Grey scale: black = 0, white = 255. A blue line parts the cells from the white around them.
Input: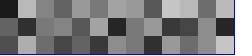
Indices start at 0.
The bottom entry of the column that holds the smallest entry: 78
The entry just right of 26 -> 185
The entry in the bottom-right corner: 197
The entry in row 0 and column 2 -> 132
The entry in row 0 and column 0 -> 26
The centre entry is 38

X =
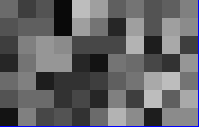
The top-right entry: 128
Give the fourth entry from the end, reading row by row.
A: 139
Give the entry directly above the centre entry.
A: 71
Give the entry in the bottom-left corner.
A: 19
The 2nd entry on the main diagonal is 95
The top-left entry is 107
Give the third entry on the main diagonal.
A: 150
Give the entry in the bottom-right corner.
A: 139
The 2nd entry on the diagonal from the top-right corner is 159
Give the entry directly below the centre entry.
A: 62
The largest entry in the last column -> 169
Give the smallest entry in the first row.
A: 9
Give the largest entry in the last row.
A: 179

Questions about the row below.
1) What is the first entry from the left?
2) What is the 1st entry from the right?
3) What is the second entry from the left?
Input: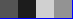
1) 84
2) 147
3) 28

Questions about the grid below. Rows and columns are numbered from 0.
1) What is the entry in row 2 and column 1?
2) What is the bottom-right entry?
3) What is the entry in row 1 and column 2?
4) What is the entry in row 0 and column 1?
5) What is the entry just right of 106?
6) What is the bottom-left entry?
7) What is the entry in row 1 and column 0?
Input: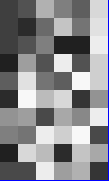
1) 82
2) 53
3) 106
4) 82
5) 196
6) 73
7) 63

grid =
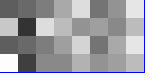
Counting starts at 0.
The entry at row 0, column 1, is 105
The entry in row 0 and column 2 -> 125
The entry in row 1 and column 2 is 221
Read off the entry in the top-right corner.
230
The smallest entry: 51
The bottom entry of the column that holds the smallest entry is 63
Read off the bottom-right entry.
188
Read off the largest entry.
253
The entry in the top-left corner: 94
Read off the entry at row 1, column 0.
200

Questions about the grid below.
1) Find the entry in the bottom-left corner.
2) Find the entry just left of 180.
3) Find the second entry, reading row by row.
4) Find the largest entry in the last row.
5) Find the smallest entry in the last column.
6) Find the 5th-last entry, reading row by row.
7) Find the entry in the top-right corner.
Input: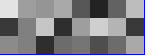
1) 139
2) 207
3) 158
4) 169
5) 57
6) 108
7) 189

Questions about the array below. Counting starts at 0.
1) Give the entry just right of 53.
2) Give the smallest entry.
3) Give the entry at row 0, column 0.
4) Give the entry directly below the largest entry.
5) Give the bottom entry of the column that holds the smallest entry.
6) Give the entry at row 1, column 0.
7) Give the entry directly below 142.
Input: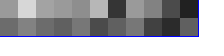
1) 154
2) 33
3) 154
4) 130
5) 96
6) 108
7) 119

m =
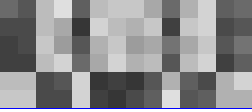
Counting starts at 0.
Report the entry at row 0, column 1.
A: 86
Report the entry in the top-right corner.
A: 106
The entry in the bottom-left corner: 199
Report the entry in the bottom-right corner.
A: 177
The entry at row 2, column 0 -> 64
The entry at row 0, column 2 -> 188
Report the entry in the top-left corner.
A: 106
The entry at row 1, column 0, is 74

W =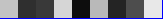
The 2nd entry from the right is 77
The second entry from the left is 47
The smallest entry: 13
